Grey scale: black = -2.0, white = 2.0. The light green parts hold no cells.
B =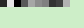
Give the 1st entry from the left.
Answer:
-1.4
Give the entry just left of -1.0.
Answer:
-1.2

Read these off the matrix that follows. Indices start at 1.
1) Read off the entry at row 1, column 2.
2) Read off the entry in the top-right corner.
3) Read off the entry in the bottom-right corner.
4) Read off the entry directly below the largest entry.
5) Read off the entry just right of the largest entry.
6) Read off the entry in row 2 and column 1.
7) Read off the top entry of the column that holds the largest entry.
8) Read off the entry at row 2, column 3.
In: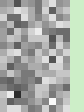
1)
0.5
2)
0.5
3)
1.5
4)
-0.1
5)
0.3
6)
0.7
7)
1.5
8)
1.5

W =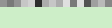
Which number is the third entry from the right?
0.5
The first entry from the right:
0.1
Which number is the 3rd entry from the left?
0.3
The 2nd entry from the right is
0.9
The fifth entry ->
1.3

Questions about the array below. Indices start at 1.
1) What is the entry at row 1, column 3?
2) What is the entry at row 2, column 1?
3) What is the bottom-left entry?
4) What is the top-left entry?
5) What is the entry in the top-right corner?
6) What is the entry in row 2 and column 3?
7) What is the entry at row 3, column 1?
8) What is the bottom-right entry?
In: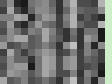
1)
-1.4
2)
-1.0
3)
0.6
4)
-0.6
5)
0.8
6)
-0.8
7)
0.0
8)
0.2

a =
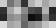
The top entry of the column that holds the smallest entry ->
0.8
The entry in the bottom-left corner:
1.4
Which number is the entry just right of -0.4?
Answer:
0.2
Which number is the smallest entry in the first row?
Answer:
-1.2
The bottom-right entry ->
1.4
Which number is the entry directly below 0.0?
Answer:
1.0
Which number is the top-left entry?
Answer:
1.2
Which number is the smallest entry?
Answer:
-1.8
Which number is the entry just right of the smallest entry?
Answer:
-1.6
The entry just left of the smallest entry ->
-0.2

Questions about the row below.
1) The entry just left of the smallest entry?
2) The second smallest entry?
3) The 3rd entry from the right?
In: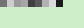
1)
1.4
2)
-1.0
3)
0.8

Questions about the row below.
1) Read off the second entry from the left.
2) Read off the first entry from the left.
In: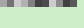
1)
-0.2
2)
0.6

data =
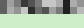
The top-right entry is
0.3
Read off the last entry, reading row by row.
0.9
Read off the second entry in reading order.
0.5
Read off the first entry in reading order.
-0.5
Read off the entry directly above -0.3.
-0.1
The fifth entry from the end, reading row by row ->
0.5
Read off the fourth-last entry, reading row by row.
-0.1

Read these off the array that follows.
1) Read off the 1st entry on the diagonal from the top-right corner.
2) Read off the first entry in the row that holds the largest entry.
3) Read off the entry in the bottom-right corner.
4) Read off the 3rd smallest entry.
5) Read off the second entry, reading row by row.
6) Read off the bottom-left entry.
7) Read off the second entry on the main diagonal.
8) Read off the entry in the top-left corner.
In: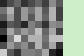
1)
-0.6
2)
-2.0
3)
-1.8
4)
-1.6
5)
-0.8
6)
1.2
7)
0.8
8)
-1.4

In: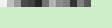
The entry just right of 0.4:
-0.8
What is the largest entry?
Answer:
1.8
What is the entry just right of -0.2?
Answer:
0.8
